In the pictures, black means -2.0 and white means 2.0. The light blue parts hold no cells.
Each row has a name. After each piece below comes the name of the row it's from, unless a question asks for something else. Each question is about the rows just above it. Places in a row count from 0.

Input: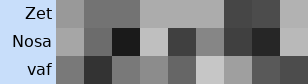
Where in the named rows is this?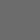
Nosa, 1
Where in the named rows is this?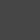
Zet, 6
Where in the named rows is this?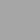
Nosa, 0

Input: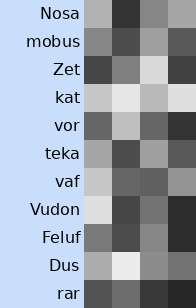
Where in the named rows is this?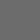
rar, 1
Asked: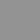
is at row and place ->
vaf, 3
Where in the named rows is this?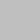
vor, 1
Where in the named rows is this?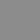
Dus, 2

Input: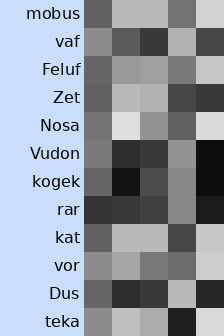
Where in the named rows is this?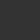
rar, 0
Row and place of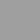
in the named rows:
Feluf, 2
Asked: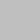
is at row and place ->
teka, 1
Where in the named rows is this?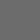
vor, 3
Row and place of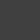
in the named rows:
rar, 2
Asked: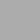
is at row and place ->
teka, 2

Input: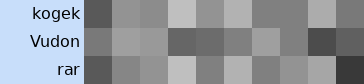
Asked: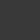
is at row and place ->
rar, 9
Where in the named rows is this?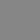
rar, 1
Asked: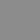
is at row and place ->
kogek, 2

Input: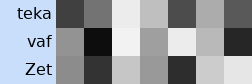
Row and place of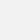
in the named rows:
vaf, 2
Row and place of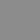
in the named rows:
Zet, 0
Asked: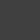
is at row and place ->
teka, 0
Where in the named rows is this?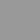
Zet, 3
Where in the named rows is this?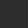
Zet, 4
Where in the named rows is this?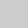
Zet, 5
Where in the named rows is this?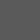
teka, 6

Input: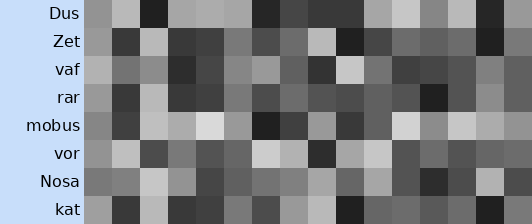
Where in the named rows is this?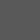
kat, 12
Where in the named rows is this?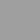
kat, 0
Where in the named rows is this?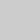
vor, 6

